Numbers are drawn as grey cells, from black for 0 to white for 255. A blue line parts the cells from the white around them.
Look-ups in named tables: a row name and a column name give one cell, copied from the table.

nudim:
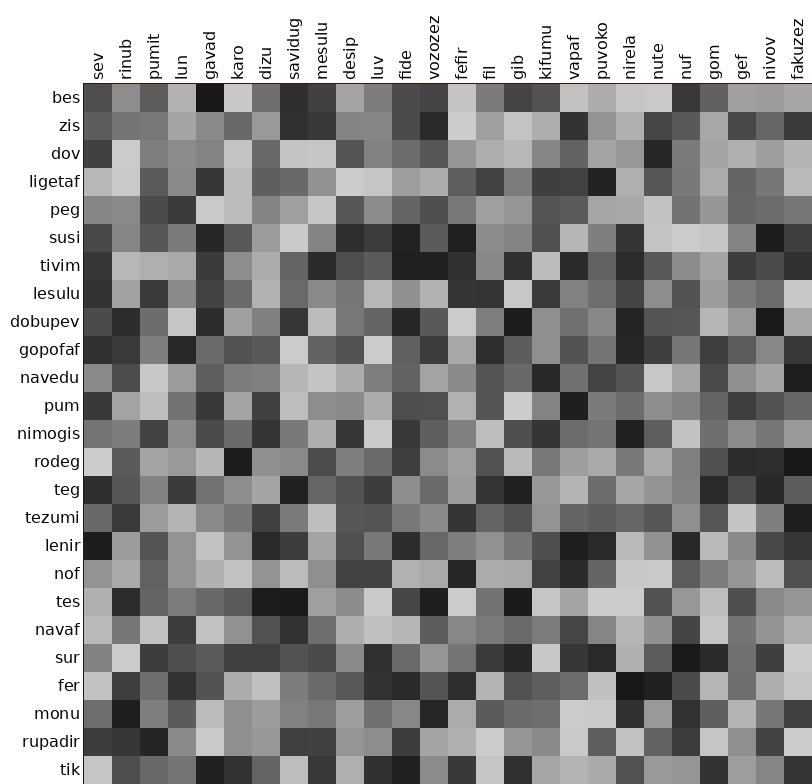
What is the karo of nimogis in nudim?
107
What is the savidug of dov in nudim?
196
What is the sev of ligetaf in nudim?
184
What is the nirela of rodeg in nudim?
121
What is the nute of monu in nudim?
153
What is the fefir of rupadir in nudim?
176
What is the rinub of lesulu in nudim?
162
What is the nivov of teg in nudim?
41
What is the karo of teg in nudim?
141
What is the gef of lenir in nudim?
137
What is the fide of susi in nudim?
34
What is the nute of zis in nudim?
70
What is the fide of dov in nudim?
108
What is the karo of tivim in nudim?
141
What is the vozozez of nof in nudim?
169
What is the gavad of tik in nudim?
33
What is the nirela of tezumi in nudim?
102
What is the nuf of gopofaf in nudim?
119
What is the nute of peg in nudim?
194
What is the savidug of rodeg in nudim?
138

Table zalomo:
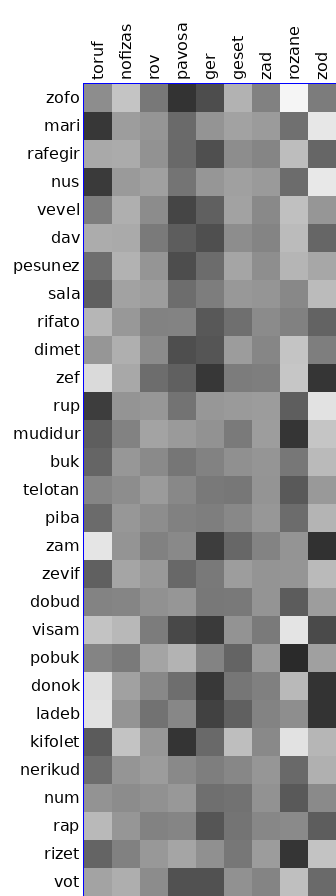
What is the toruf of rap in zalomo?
185
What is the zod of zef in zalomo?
53
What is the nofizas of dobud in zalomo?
133
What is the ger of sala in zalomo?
125
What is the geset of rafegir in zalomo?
141
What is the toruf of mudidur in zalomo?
94
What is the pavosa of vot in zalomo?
81
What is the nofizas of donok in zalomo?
161
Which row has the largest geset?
kifolet

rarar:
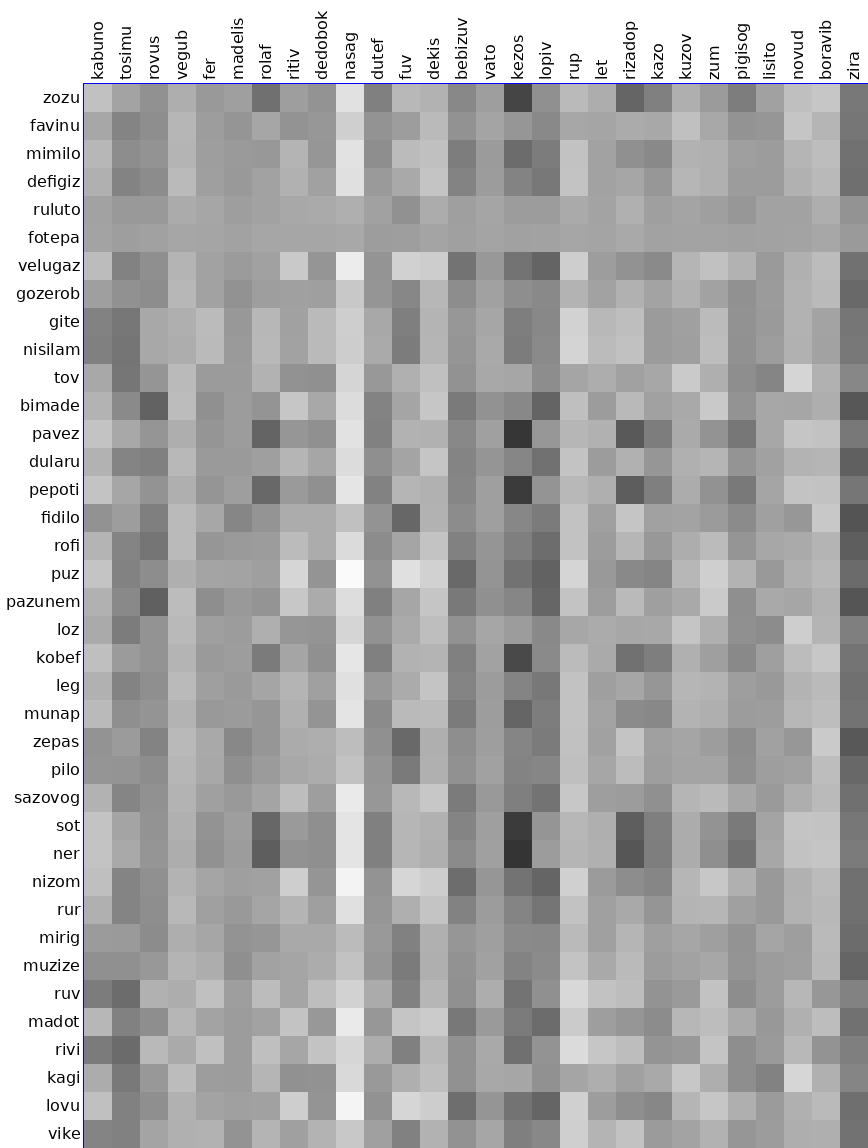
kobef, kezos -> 73
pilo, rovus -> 141
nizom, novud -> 177
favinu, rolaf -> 166
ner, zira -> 123
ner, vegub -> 173

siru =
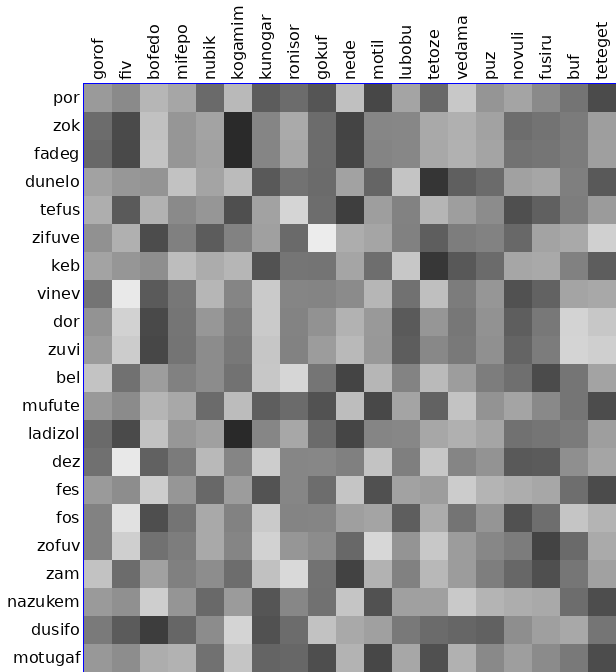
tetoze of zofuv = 200
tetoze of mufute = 98
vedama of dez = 133
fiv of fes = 141
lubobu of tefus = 130
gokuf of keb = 116
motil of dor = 153
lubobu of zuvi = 93
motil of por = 71
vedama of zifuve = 125
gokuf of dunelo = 107
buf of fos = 197
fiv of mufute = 139
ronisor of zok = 170
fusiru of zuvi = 124
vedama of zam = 156
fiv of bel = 113

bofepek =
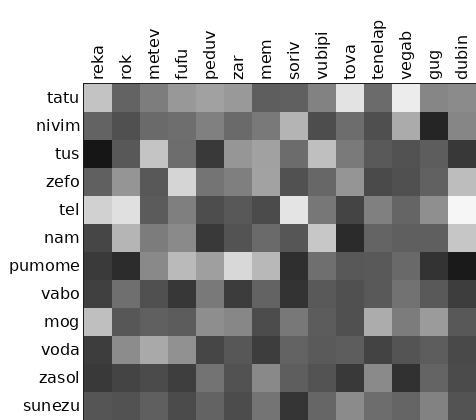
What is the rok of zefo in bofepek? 149
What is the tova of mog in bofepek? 80
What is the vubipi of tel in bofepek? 119
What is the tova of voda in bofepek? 93
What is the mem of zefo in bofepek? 162
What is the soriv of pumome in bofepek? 47
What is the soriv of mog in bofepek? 120
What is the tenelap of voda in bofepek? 67
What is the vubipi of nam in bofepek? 199
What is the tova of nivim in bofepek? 109
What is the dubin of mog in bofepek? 88
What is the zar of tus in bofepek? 150
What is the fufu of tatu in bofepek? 152

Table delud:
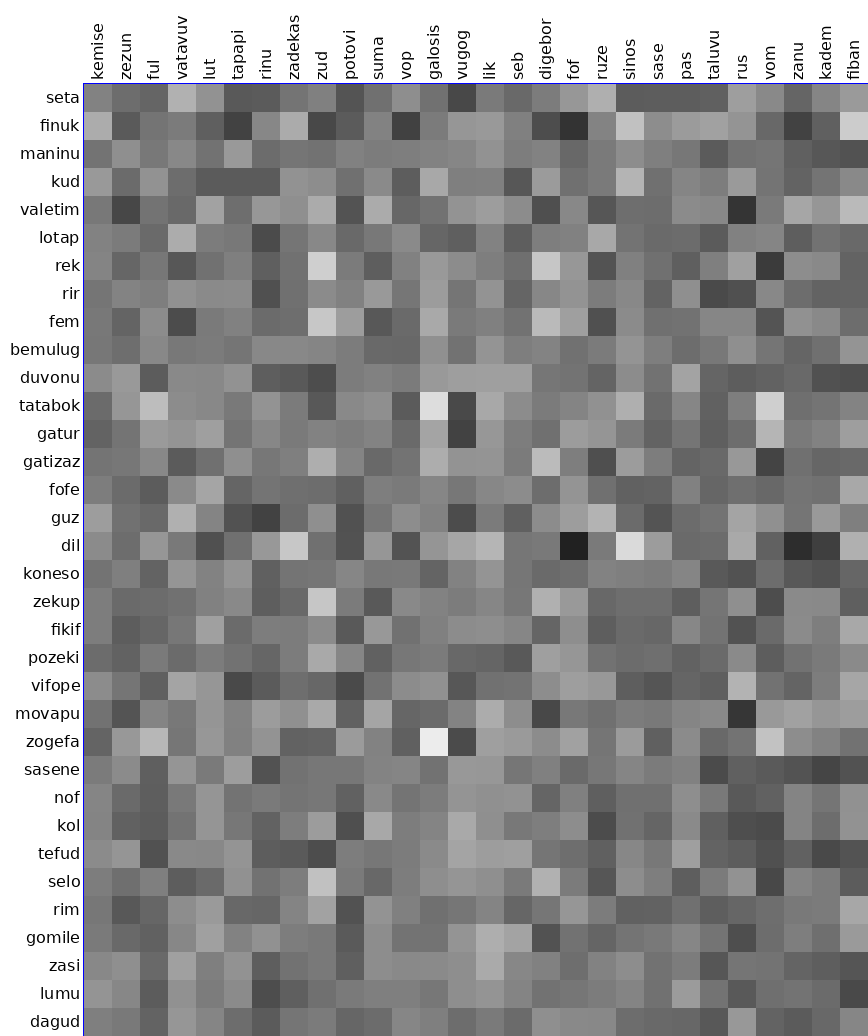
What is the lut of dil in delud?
80
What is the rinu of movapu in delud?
156
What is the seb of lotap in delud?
94
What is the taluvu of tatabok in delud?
97
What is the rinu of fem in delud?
107
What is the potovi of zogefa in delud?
155
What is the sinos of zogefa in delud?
155
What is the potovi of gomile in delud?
90
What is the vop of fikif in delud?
113
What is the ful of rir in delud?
126
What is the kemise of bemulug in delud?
119
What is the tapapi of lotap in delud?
120
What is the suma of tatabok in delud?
143
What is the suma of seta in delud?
112
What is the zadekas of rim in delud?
132

